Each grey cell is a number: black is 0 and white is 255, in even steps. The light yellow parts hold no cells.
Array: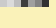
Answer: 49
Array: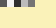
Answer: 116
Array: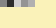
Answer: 176
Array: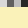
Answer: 39
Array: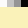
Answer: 6
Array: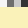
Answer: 51
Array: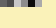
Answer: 170
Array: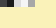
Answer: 167
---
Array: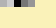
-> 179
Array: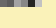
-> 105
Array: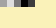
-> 163
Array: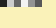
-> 32
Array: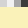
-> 212
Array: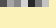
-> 80
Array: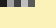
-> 27
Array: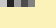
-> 200
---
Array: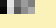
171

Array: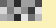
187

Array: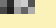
173

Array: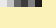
30

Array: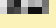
126

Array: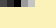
197

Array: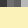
184

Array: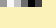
67
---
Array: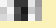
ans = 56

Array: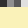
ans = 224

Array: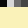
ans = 69

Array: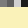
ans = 27

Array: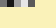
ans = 230

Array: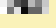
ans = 54

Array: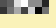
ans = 252
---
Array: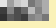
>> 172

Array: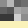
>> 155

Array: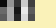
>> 92

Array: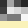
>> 192

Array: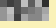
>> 165

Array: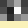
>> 78

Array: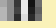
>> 97

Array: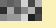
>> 57
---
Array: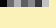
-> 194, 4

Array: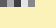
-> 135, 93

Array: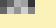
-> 52, 104

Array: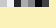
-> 66, 200

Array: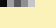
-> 198, 10

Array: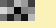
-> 61, 113

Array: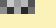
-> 82, 141

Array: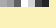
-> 37, 170

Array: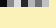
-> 193, 11

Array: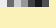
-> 80, 237
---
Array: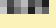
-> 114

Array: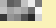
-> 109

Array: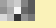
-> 103

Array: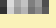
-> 155

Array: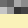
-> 168

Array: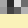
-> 223
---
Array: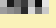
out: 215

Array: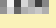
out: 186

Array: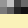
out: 92

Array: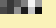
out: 28

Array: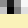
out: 3

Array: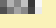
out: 136

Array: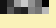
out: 131

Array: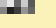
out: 61

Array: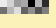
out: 143
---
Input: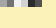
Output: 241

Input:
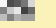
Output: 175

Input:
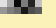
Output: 108

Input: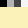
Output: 68

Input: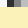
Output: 130

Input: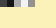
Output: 174

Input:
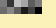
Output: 93

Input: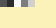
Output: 249

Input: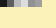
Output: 190
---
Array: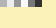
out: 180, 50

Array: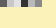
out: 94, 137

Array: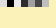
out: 221, 190

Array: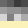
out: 104, 171

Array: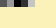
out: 87, 197

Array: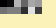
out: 2, 60

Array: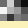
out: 107, 107
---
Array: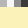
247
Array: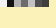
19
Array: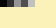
50
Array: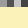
82
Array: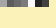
92
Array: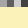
95
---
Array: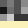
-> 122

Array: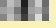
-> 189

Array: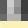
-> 205

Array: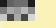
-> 98

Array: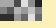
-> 168

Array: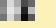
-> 216
